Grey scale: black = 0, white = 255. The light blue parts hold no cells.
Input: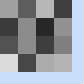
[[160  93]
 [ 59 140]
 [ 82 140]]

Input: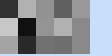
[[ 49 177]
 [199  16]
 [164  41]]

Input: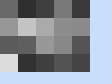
[[104  47]
 [151 196]
 [ 91  95]]

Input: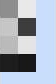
[[142 233]
 [198  60]
 [186 228]]

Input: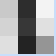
[[201  45]
 [211  55]
 [223  35]]

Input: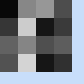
[[  8 135]
 [ 54 204]
 [ 98 133]]

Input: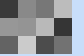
[[ 58 137]
 [151 148]
 [ 99 203]]

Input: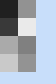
[[ 32 146]
 [ 57 234]
 [170 128]]

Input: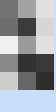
[[115 162]
 [110  60]
 [240 155]]
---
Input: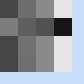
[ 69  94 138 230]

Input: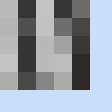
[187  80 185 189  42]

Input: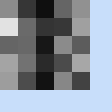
[140 106  23  75  66]

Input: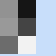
[146  68]

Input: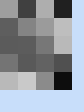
[158 132 119  80]

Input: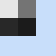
[230  27]

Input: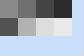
[138 178]
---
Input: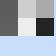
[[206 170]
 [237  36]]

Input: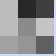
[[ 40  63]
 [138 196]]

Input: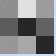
[[224 156]
 [ 38  98]]

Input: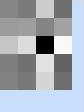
[[123 204]
 [158 132]]

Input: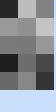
[[188 129]
 [144 195]]

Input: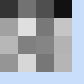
[[114  79]
 [223 120]]

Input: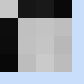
[[ 22  25]
 [192 195]]

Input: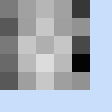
[[161 182]
 [159 199]]

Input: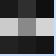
[[ 47  15]
 [137 212]]
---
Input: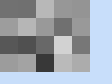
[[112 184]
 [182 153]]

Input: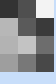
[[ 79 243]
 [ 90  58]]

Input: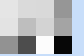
[[218 217]
 [190 211]]

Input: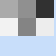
[[144  49]
 [132 237]]

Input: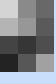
[[138 104]
 [151  90]]

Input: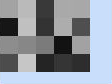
[[186  57]
 [192  51]]

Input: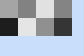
[[130 225]
 [229 144]]
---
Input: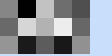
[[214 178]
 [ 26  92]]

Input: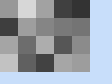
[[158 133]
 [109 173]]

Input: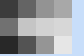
[[197 210]
 [ 83 149]]

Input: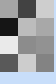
[[188 168]
 [140 146]]

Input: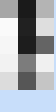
[[ 33 222]
 [ 29 100]]

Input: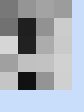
[[ 31 146]
 [ 33 172]]
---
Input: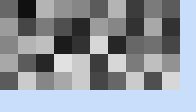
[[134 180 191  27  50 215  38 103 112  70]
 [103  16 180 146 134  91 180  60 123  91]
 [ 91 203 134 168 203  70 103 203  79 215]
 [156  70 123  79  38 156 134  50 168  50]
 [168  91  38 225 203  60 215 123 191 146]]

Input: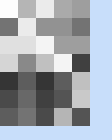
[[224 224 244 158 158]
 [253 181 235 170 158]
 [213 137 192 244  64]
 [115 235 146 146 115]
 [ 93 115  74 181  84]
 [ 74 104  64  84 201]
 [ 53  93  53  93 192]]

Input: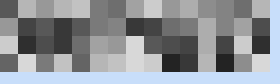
[[ 88 182 152 182 194 122 110 162 204 152 173 141 131 110 182]
 [100 216 122 194 100 182 194 216 204  35  56 182  35 141 216]
 [152  68  88  56  88 122 131  56  68 110 122 173 131 162  77]
 [204  47  77  56 110 162 152 216  88  77  68 173  68 204  47]]

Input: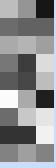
[[ 51  51 241]
 [108 200 229]
 [119  61 220]
 [ 89  71 189]
 [170 180 159]
 [130 159 130]
 [108  98  98]
 [251 170  31]
 [189 149  22]]

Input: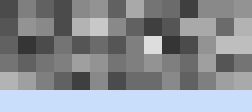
[[ 85 147 137  75 179 200 137  97  63  85 169 169 107 179]
 [179 159 127  97  63 137  75 107 107 137  97 127 159 169]
 [116  97 116 127 159 147 116 127 147 127 107 159  85 116]
 [ 75 127  97  75 137 147  97 169 116 107  63 137 137 147]
 [ 97  53  75 116  85 107  85 127 221  53  75 147 190 190]]

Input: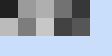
[[187 125 199  66  86]
 [ 33 155 175 114  55]]

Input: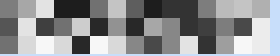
[[113 217 247 217  40 247 217 135  73 135 227  51 158 247 236]
 [125 167 227  29  29 113 196  94  29  51  51 125 187 196 176]
 [ 85 227  63 113 205  40 146  40 167 135  51  63 125  73 236]]
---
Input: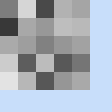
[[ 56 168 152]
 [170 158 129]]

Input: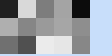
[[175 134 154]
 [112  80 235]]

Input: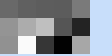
[[148 172 191]
 [145 250  54]]

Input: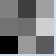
[[115 110 207]
 [  0 153  90]]

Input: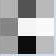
[[133 244 250]
 [163  13 187]]

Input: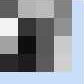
[[242  53  89]
 [161  14  88]]

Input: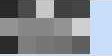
[[147 135 135]
 [ 43 126 118]]

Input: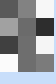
[[161 107  45]
 [ 64 110 245]]

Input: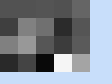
[[ 63 129 112]
 [128 152  86]]
